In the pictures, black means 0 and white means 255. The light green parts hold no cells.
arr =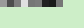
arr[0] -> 154
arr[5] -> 122
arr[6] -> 33
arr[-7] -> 125

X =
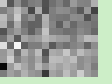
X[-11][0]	199
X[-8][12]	124
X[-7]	[83, 134, 155, 127, 95, 129, 195, 126, 123, 111, 116, 137, 127, 104]
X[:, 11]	[131, 90, 138, 128, 137, 157, 141, 187, 141, 141, 204]
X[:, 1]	[86, 150, 140, 109, 134, 162, 104, 182, 205, 155, 160]
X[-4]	[151, 182, 110, 180, 146, 188, 81, 171, 164, 198, 149, 187, 165, 154]
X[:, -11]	[101, 152, 120, 112, 127, 165, 97, 180, 157, 167, 177]
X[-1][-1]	139
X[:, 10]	[154, 121, 141, 105, 116, 126, 131, 149, 189, 165, 157]
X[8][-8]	105
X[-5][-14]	222
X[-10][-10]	72
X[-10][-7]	127
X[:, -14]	[199, 126, 187, 179, 83, 115, 222, 151, 154, 8, 124]
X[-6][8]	158
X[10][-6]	151
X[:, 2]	[143, 187, 202, 173, 155, 88, 247, 110, 130, 193, 144]
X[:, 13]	[175, 66, 119, 114, 104, 181, 141, 154, 139, 125, 139]
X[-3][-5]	174
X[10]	[124, 160, 144, 177, 152, 144, 57, 164, 151, 189, 157, 204, 157, 139]
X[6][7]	90
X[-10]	[126, 150, 187, 152, 72, 171, 78, 127, 142, 139, 121, 90, 152, 66]
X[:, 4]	[124, 72, 143, 97, 95, 149, 125, 146, 140, 142, 152]
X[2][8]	119
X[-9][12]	82

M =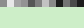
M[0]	141
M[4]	86
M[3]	147

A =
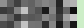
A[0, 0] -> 143
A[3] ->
[78, 65, 120, 194, 116, 114, 45, 134, 26, 122, 24]
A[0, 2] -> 64
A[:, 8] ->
[37, 47, 63, 26]
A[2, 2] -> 56
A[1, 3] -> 194
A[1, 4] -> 101
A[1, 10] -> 16
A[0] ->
[143, 96, 64, 106, 98, 119, 133, 125, 37, 169, 178]
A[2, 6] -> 134
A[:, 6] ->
[133, 26, 134, 45]
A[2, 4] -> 87

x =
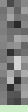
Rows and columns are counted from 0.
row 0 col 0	140
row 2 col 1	164
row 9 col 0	139
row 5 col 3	157
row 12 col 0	118
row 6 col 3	102
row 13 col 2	84
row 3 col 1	84
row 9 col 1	75
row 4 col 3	103
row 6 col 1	141
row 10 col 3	172
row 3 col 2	42
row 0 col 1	74
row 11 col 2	46
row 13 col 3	163
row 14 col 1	79

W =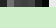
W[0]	35
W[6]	7
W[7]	235

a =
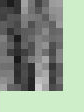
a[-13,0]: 53
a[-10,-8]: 85
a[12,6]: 163
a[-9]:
[91, 53, 78, 92, 95, 111, 137, 101, 107]
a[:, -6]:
[163, 151, 128, 123, 92, 93, 101, 63, 88, 72, 77, 73, 66]
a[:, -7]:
[52, 51, 84, 73, 78, 29, 52, 46, 25, 49, 44, 51, 93]
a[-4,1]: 110
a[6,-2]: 80
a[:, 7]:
[155, 145, 134, 98, 101, 108, 80, 73, 87, 54, 69, 59, 75]
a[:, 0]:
[53, 69, 64, 95, 91, 127, 114, 114, 124, 112, 123, 142, 160]
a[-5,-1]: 133
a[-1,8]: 91
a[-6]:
[114, 63, 46, 63, 82, 136, 110, 73, 131]
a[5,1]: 81
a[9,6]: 140
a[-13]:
[53, 29, 52, 163, 118, 68, 102, 155, 160]
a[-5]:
[124, 122, 25, 88, 123, 142, 168, 87, 133]
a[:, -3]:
[102, 120, 93, 113, 137, 120, 146, 110, 168, 140, 170, 178, 163]
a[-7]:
[114, 98, 52, 101, 79, 133, 146, 80, 106]
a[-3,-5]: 48
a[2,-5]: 122

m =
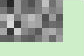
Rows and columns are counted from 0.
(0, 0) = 89
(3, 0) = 122
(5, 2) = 127
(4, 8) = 137
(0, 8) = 150
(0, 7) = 112
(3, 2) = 58
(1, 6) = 157
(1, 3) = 109
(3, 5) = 162
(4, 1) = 55
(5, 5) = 120
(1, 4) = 106
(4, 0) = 166
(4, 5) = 89
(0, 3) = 106

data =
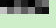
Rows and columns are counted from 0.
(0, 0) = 7
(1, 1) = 107
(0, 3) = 31
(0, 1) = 2

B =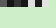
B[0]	90
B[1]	21
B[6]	226
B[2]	51

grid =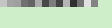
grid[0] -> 196
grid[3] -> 113
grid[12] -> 225
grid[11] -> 114
